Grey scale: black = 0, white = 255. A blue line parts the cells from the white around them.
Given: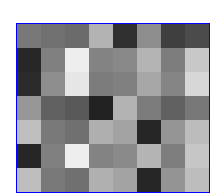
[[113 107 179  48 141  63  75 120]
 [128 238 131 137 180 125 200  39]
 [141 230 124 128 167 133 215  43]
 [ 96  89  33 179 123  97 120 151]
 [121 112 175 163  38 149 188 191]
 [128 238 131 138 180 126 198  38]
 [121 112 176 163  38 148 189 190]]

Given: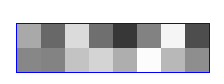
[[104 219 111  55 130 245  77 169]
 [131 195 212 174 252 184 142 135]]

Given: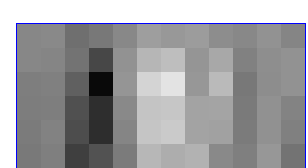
[[137 111 120 136 158 152 156 141 136 146 133 135]
 [133 115  71 146 182 190 149 168 129 142 146 135]
 [128  96   9 149 212 227 151 186 120 141 146 126]
 [126  80  46 137 196 198 163 164 122 145 131 125]
 [130  77  45 133 197 202 163 161 123 145 128 123]
 [127  63  82 123 183 173 178 137 127 151 115 121]]

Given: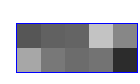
[[ 97 100 195 135  86]
 [120 108 115  44 167]]

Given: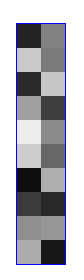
[[130  36]
 [122 201]
 [198  43]
 [ 62 160]
 [138 237]
 [104 205]
 [175  15]
 [ 41  59]
 [150 143]
 [ 23 172]]

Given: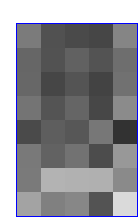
[[ 81  74  70 133 123]
 [ 82  97  83 110 102]
 [ 70  84  67 113 103]
 [ 84 101  71 139 116]
 [ 94  87 119  50  74]
 [ 98 114  76 152 121]
 [179 177 176 138 122]
 [128 135  83 218 163]]
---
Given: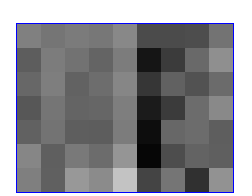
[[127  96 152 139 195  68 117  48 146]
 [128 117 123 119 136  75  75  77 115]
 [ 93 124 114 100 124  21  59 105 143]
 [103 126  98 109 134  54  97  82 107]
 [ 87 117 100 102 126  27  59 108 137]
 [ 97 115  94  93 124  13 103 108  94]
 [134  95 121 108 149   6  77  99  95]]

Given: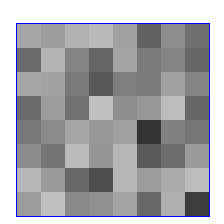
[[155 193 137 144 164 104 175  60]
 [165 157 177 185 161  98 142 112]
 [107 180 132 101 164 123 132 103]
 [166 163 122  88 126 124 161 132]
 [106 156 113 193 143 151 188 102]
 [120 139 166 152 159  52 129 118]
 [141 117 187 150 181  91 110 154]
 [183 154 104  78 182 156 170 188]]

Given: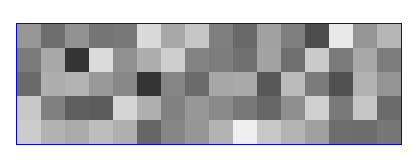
[[204 178 170 189 175 102 134 150 179 239 199 180 159 110 109 119]
 [151 110 146 117 120 218 168 198 127 105 161 127  77 233 150 181]
 [123 168  53 219 144 174 206 131 125 112 163 111 202 122 168 125]
 [106 174 179 153 136  52 133 107 166 169  88 187 123  81 177 148]
 [200 128  95  92 213 175 129 151 137 120 103 143 208 121 198 107]]

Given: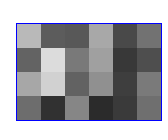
[[109  49 134  43  58 111]
 [185  92  88 168  73 114]
 [ 99 220 121 160  56  78]
 [167 209  98 144  62 122]]

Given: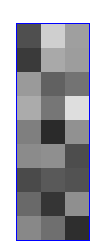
[[136 111  46]
 [ 79 207 159]
 [ 58 169 157]
 [154  97 115]
 [171 118 222]
 [127  42 145]
 [139 143  77]
 [ 74  89  82]
 [105  53 143]]

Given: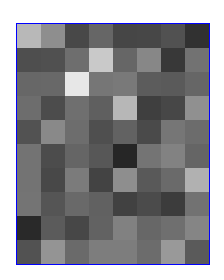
[[ 82 148 106 125 125 108 153  90]
 [184 142  72 102  70  71  81  49]
 [ 78  80 110 201 102 135  56 114]
 [103 104 231 118 121  92  90 102]
 [109  76 111  95 183  63  71 144]
 [ 82 137 109  79  98  74 118 108]
 [115  76 101  87  38 116 130 101]
 [115  72 123  67 142  89 106 177]
 [116  85 105  97  65  75  60 114]
 [ 41  91  71  98 129 103 111 133]]

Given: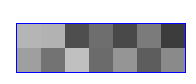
[[159 115 192 107 149  93 138]
 [181 178  78 110  73 123  60]]
